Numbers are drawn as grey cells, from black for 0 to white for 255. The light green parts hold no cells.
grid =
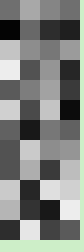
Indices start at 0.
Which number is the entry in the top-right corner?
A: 111
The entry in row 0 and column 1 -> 168
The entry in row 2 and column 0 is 196
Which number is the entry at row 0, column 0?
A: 111
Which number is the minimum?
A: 4
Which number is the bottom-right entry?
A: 90
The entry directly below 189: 208
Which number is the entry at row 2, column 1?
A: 141
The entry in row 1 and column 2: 45
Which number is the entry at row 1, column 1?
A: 104
